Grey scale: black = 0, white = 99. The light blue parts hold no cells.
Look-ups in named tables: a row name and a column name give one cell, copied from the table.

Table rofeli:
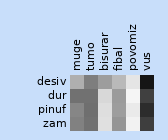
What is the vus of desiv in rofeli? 8
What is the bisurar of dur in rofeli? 84
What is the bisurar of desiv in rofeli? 61
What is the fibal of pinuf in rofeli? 61
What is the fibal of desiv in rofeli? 72
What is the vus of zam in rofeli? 24
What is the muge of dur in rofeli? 44
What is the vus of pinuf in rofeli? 17
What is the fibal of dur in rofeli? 60
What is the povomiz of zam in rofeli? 94
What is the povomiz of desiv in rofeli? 89
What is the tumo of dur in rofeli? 44
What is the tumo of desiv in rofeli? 49
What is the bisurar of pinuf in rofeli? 86
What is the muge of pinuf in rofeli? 52
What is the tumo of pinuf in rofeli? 43
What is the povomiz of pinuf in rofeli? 91
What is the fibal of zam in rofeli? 58
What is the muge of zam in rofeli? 50

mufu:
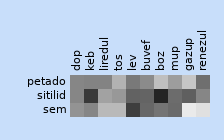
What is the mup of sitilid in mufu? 42
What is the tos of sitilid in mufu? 59
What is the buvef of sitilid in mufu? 39
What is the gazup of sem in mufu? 91
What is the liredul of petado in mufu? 51
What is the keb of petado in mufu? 51
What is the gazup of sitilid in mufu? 37
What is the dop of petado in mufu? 52
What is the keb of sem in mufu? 52
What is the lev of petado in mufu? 47
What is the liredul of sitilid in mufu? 63
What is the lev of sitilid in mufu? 38
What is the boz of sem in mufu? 45
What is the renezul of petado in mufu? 43

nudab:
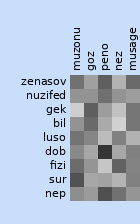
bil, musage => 46
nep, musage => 58
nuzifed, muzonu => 57
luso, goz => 52
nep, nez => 44
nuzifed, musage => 61
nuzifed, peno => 43
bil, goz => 41
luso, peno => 73
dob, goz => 65
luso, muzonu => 45
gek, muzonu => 80
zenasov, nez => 69
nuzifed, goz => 57
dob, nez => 65
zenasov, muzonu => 44
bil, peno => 66
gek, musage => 46
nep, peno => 31
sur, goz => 65
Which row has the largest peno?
fizi

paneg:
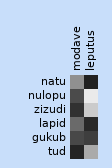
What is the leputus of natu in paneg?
13
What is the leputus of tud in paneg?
66
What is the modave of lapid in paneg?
41
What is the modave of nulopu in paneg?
29
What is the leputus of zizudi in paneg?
79
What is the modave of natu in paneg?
56
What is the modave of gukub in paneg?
28
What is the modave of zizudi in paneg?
19
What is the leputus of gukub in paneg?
24
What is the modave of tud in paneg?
14
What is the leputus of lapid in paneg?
16
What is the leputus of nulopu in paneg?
91

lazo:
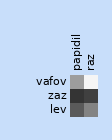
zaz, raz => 25
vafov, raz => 95
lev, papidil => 35
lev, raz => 51
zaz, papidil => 20
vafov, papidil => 61

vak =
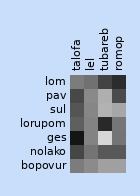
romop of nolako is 34
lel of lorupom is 51
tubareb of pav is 68
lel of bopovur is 54
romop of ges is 45
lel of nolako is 45
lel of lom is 44
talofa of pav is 28
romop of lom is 17
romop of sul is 65
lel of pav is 53
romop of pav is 29
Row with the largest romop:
sul

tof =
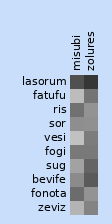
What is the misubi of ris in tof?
44
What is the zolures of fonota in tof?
57
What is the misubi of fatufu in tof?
73
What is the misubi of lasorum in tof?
31
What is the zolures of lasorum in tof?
21
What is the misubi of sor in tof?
55
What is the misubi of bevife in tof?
54
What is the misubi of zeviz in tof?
70
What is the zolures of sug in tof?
39
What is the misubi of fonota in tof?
42
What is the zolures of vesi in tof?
48
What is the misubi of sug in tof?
63
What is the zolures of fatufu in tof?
45
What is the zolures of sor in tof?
56
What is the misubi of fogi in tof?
47
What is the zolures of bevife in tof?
35

